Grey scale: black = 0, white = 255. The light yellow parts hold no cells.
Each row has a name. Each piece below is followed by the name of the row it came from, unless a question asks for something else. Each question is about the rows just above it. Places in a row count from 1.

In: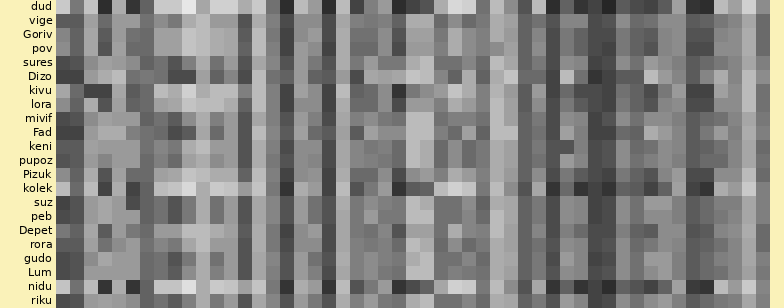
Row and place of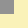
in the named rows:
Pizuk, 19
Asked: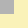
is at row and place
kivu, 32
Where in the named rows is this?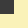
nidu, 46
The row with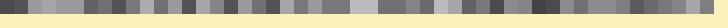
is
peb
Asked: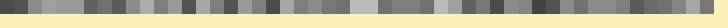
mivif

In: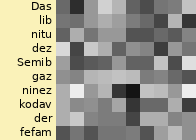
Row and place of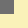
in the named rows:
lib, 2
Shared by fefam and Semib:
[158]
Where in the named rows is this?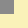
kodav, 2
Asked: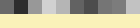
Das
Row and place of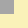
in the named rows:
kodav, 5
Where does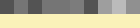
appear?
fefam
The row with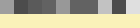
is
Semib

